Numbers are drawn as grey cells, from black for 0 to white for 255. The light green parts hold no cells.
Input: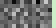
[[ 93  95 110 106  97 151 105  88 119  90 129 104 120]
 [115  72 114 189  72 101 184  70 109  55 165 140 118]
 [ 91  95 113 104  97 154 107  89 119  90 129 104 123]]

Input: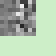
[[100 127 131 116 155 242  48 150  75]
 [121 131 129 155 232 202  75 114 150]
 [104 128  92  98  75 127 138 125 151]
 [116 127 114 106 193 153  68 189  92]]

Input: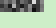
[[ 52  88  26 175  60  26  69 139  44  56 116]]

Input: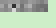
[[164 130 174  49 170 115 157 176 131 117 112 112]]

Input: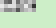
[[231 199 223 222 162 162 233 162  52]]

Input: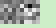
[[148 188 129 126 110 231  95   9 104  96]
 [120 135 108  97 161 164 195 240 141  95]
 [184 107 181 108 173  84 226 222 171 193]]

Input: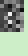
[[137  61  19  92 159  91]
 [ 73  85 240  48 102 161]
 [ 67  75 226 104  26 106]
 [ 86  64 114  74  43 174]]

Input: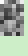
[[109 134 131 198  89 118]
 [161  68 104 141 109 204]
 [ 54 156 188 178  97 104]
 [137 119 155 126 149 159]]

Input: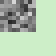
[[166 157 158 145 130  74  59 177 183]
 [178 115  53  99 178  95 142 208  96]
 [148 152  41  53 139 152 136 117 141]
 [133 176 110  85  99 175 165 120 103]]
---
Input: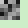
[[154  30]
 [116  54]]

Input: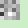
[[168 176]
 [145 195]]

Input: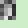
[[148 158]
 [170 207]]

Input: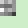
[[111 112]
 [154 178]]

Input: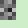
[[134 117]
 [ 93  28]]

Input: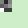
[[117 152]
 [ 60  60]]

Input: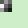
[[105  63]
 [ 65  22]]

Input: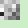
[[183 189]
 [182 148]]
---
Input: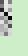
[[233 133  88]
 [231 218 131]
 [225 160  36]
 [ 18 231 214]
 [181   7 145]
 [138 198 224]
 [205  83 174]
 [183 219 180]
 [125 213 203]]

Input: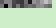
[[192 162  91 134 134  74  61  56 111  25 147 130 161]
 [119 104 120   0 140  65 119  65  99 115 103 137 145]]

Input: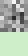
[[202 159 164 187 193 245 117]
 [131 145 154 132 179 101 230]
 [218 141 164 168 151 109 187]
 [ 56 142 139 174 173 122 116]
 [ 71 180 224 145 121  43 157]
 [ 77 120 173 158 190 138 198]
 [167 135 183 130 128 197 173]
 [ 95 173 110 109 153  84 211]]

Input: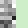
[[184 239 209 156]
 [128 253 155 159]
 [156 158 229 181]
 [118 144 136 144]
 [189  30 195 186]
 [ 87 241  73 101]
 [132 176 136  73]]

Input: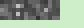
[[ 76  91  61  76  75  96  82  86  65  99  99  96  70  60 114]
 [ 78  88 102 107  86 103 193 131  63  74 100 122  87  77 118]
 [ 79  73 139 115  81  74  88  69  76  76  69 107  84 170  97]
 [ 81  78 113 117 107  74 190  74 120  82  73  94 113  99  77]
 [111 111  73  84 107  77  89  72 126 101 106  52  98 106  75]]

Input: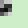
[[201 205 145]
 [ 51  49 156]
 [ 15  91  31]
 [151 209  84]]
